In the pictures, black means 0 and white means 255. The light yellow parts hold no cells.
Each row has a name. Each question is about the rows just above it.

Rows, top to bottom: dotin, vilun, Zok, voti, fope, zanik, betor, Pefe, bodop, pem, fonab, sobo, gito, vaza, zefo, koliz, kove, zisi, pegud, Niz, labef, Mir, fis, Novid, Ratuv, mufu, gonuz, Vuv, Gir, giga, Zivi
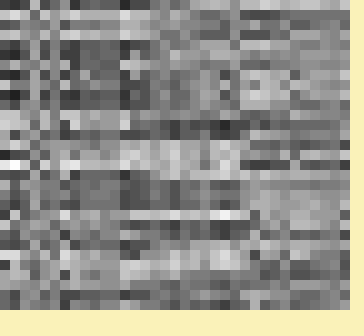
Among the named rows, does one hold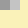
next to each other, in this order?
yes
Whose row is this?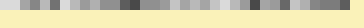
mufu
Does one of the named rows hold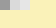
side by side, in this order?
yes
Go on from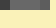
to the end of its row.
[ 52  93 104 144 176 196 155 185 185 196 208 176 196 165 196 176 165 176
 176 165 165 144 155]
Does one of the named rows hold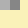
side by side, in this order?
yes

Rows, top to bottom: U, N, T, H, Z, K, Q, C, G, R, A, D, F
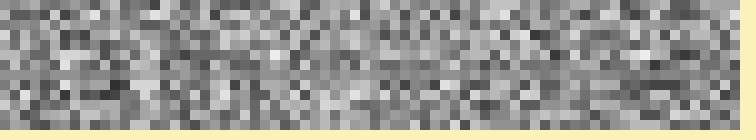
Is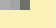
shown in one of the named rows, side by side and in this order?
yes
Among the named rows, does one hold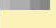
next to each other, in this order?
no

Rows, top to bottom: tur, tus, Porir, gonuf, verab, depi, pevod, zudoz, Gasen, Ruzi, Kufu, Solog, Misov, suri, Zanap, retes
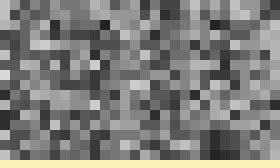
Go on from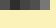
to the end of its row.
[ 88 150 119]
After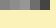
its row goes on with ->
[ 79 141 141 180 180 160  46 141 141 171 141 160]
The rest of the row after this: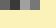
[150  88  88  68 110  46 171 141 100 131 141 150 171 119]
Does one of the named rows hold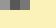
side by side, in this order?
no
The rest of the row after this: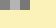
[ 88  88 141 180 171]

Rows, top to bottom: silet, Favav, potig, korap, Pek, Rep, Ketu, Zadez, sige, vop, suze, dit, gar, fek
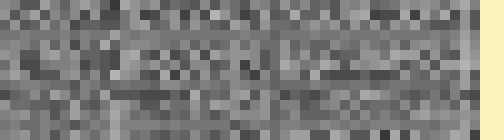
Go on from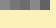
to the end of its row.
[136 147 136 109 136 167 136]
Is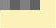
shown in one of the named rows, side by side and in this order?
yes
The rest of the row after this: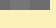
[109  98 127 158 109]

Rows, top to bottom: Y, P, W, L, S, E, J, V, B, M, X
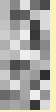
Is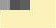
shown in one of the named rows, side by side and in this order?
no
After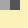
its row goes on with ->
[136]
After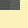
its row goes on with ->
[194 217]
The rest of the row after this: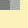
[155  46]
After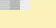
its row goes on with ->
[ 56 165]
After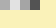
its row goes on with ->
[136]
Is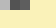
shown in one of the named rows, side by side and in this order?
yes

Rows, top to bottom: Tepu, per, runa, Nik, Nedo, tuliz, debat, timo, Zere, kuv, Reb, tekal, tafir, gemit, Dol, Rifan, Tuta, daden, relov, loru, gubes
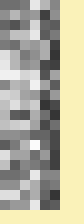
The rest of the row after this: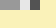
[92]
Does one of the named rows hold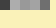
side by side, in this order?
no
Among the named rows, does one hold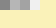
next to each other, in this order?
no
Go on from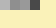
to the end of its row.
[64]
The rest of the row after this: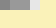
[83 92]
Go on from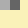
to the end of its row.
[53]
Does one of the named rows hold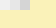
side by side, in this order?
no

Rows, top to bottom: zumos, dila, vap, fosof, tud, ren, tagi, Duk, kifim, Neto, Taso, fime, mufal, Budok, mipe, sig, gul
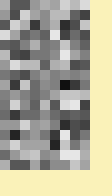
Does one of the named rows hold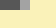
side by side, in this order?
yes
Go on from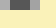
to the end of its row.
[ 97 140 140 197 163]
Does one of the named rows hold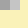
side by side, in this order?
yes

